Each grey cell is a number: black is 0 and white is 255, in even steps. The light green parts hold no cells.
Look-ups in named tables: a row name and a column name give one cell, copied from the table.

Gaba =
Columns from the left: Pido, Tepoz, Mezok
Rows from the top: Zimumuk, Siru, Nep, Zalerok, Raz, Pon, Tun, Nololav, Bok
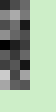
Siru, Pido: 137
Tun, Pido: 63
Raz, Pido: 1
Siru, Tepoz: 170
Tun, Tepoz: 86
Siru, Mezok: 121

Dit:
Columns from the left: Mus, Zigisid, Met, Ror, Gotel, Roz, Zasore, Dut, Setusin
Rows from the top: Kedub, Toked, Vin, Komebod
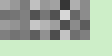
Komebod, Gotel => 145
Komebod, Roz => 77
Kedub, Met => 124
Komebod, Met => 123
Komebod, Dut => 111
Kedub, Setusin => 139
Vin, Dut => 139
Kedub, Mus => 170
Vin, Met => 128
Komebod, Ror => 94
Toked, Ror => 82

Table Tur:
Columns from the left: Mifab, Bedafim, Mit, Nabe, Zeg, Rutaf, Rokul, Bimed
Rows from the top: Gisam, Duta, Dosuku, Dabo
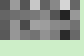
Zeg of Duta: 137
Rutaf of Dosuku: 138
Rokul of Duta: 35
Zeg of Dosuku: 157
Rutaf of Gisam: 136
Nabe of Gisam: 199
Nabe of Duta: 121
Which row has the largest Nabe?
Gisam

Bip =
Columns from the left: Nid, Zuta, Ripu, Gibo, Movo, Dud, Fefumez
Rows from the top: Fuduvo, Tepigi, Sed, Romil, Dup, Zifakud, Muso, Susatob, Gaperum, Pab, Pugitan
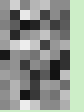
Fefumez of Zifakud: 46
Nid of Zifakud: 23
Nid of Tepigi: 140
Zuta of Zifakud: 146
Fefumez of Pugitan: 173
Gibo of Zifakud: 116

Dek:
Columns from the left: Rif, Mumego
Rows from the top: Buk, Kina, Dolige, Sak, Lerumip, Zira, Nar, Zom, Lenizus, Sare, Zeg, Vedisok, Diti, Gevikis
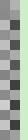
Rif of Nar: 193
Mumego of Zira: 171
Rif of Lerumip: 191
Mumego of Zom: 163
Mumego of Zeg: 63
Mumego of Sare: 167
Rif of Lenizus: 192
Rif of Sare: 139
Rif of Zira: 138
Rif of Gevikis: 136
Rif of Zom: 132
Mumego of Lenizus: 63
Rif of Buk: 140
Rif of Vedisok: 131

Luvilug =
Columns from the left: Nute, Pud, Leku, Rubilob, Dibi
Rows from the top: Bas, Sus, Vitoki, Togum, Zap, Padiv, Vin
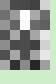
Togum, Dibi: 230
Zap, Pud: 74
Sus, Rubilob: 169
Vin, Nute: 168
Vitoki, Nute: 149
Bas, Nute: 142
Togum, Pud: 169
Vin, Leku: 138
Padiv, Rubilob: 164
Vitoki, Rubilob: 106
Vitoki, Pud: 99
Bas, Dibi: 210

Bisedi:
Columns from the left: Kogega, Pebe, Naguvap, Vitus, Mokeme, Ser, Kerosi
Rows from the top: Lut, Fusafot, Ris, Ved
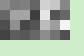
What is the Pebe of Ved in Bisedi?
93
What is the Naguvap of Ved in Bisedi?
88
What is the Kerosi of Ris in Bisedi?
243
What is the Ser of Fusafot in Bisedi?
84
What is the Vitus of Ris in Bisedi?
84
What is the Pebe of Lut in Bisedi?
123

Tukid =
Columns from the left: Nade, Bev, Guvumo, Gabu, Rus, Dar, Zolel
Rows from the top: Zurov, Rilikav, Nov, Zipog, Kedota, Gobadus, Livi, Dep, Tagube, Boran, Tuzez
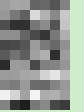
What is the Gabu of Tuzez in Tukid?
120
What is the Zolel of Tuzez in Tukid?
59
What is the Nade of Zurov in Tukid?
157
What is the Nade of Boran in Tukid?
240
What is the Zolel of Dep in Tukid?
189
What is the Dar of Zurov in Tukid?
84
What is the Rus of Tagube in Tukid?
106
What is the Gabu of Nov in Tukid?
119
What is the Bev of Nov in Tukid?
48
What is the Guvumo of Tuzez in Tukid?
29
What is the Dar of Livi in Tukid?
132
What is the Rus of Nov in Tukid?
140
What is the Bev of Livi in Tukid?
156
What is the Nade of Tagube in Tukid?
131
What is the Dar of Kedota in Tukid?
105
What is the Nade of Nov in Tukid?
78
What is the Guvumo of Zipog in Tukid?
101
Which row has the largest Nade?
Boran

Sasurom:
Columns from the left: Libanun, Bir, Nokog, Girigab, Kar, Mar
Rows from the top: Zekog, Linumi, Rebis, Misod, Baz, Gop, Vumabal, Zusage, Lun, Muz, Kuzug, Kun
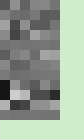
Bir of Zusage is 110
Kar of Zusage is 119
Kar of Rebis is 90
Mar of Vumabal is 131
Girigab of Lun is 90
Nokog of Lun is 107
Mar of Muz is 43

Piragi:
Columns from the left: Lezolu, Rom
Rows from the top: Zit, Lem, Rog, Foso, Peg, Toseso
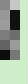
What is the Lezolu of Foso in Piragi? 124
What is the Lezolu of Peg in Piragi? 99
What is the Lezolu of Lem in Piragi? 152
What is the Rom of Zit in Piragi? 199
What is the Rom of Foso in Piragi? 109
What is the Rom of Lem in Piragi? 17
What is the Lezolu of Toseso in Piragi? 13
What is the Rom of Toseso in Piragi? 119
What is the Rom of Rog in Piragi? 17
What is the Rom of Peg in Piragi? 155
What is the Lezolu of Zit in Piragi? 136
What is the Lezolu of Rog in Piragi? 156

